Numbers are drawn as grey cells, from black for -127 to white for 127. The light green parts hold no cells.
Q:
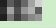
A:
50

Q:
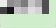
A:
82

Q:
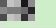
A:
-20

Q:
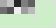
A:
29

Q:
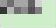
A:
-45

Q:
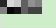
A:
-61

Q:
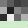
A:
6

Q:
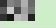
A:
33
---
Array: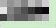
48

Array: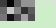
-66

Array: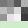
-8

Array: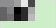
14

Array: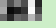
28

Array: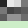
-90
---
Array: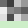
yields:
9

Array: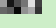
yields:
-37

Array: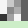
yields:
9

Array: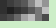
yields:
-95

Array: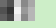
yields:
-75

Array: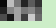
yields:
6

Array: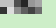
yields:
92
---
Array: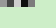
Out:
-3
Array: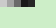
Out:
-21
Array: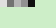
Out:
17
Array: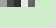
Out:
-24
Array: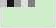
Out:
26
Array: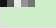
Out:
-9
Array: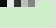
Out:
5
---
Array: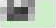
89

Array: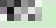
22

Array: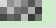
3

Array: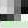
50

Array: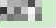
34

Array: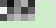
4
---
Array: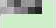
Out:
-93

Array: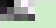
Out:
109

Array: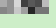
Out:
-10

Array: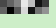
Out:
18

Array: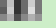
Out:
-7

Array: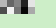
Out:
41

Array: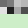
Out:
-49

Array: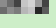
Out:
-36
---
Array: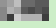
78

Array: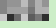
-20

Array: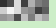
-50

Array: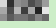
-11

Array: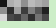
-66

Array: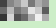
-46
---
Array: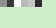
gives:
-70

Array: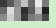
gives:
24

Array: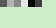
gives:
51

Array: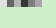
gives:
-27

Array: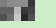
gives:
-47

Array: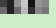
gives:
-21

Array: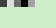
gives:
-65

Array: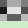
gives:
-47

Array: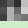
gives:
77

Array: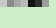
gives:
42
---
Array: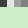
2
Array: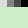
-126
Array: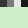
-102
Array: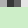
101
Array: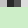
93
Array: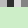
4
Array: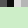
54
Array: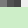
111
